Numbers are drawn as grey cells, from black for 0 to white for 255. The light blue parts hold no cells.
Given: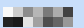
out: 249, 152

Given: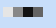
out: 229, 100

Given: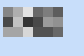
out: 134, 104

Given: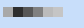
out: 168, 197

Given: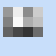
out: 152, 109

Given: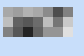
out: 168, 224

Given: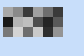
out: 168, 148

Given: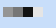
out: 149, 229
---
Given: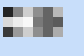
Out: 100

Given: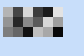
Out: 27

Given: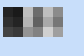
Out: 190

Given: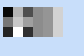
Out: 149

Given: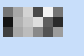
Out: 243

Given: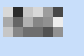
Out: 157
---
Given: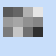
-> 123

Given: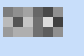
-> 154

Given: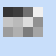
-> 156

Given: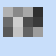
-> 88

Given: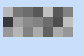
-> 151

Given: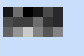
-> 98

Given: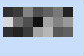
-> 47
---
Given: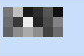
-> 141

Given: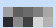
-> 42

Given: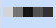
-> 212

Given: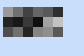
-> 112

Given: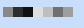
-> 17

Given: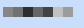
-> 46

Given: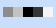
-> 140

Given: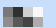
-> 248
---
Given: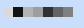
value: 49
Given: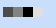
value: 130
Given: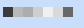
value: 240
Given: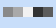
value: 241
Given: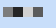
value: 37
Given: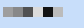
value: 219
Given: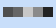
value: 199
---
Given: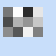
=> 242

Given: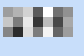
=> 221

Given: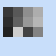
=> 66

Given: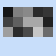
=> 74

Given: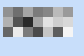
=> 123

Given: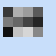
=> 214

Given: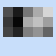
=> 127

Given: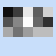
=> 157

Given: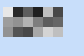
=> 72

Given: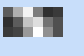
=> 153
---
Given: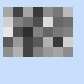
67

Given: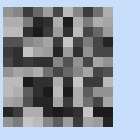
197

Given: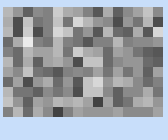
107

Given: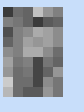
90

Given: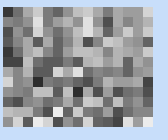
91

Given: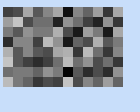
100
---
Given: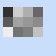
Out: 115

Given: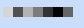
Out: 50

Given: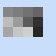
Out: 198

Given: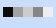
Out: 204

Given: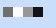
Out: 251

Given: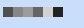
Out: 101
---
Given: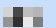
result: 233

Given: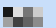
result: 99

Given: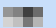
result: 119

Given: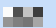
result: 117

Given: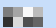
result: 79

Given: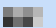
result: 71

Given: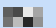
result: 39
